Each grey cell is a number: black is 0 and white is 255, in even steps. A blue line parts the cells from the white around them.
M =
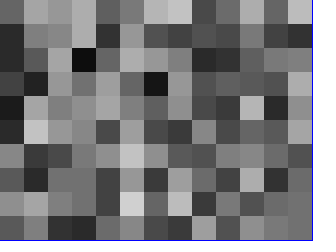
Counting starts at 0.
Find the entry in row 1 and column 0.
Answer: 42
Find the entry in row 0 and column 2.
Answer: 151
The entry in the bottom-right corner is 113
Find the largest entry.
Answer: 208
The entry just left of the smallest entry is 165
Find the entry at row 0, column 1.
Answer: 165
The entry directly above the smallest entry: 173
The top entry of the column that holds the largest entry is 121
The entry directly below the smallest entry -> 113
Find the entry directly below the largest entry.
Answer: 135
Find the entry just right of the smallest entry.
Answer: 101
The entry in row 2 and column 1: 89
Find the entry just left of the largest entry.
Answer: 66
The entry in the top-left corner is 101
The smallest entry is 13
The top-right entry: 188
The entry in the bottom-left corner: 89
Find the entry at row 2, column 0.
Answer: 42
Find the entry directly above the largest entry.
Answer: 151
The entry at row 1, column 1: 127
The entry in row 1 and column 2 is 135
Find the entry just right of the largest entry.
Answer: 101

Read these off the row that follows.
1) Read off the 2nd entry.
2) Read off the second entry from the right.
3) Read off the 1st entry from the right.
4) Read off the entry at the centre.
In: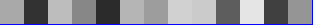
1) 50
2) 64
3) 149
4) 157

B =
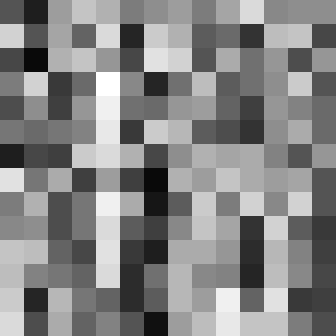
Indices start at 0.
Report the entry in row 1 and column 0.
210
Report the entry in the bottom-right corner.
77
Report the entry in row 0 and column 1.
30
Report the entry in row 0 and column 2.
157
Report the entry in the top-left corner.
84
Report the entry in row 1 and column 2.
165
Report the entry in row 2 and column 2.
177
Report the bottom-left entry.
218
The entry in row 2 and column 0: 71
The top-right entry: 142
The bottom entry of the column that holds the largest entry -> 130
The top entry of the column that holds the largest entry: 177
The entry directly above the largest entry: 150
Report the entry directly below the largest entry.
240

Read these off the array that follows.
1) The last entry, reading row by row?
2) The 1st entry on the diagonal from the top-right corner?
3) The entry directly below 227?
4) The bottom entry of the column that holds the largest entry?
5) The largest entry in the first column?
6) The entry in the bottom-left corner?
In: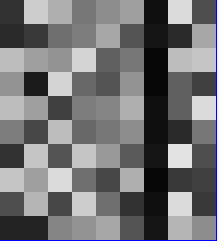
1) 141
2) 78
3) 57
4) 181
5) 197
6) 35

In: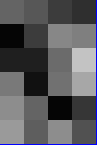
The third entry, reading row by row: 60
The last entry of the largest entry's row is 195
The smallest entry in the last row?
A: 81
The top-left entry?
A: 100
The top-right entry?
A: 47
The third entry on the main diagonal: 107
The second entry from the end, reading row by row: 141

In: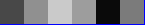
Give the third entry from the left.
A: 202
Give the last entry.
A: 123

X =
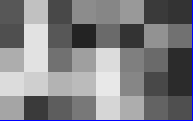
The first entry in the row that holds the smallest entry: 79
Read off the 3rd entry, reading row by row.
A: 72
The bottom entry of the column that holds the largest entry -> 214
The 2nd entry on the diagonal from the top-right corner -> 146
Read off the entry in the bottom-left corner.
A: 165
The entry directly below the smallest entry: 159
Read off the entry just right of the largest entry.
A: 134
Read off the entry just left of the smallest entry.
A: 87
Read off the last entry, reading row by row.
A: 79
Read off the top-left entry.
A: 87
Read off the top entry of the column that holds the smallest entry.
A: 140
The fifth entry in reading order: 134

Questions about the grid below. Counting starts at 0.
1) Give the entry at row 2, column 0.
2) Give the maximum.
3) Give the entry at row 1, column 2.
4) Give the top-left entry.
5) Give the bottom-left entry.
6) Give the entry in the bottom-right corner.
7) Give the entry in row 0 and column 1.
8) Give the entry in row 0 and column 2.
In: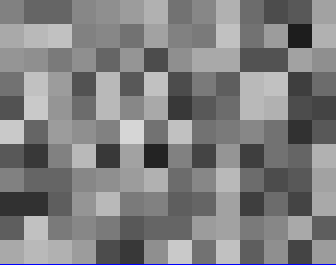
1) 149
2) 214
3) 193
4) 129
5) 169
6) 156
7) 101
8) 101
